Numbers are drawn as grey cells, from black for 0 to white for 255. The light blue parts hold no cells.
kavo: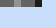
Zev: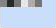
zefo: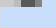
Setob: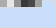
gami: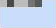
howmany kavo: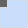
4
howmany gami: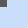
1
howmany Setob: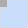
1

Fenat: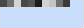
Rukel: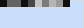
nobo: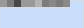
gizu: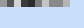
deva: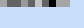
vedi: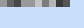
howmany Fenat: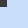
1
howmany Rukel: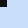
3
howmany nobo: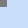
3
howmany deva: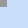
1
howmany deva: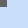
4
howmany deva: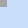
3
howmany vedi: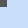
1

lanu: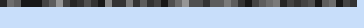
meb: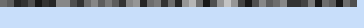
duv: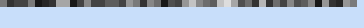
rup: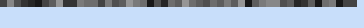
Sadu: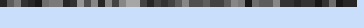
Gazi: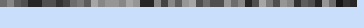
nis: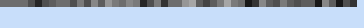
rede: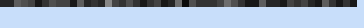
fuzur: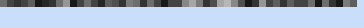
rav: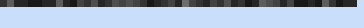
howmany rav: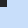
15
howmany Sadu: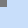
4
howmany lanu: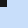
8
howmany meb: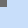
8
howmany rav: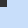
9
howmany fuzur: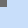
7

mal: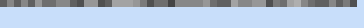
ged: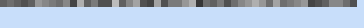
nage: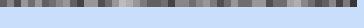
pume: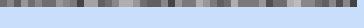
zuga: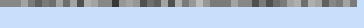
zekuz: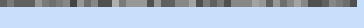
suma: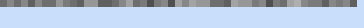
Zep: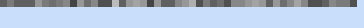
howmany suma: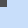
3
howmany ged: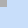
3
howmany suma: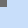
10
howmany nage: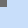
11

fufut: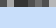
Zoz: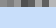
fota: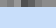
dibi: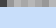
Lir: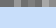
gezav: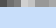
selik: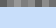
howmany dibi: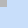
3
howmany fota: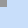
1

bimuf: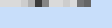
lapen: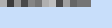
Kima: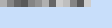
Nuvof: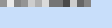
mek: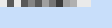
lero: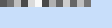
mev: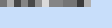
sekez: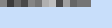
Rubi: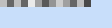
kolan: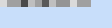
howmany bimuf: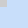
2
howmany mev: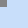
3
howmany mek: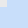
4

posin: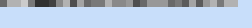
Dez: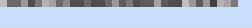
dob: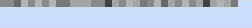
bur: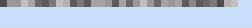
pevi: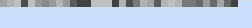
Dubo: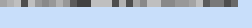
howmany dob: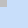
0
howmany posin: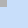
7
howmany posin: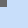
4
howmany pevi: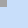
3
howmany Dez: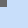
5
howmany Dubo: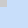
0
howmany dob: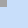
9

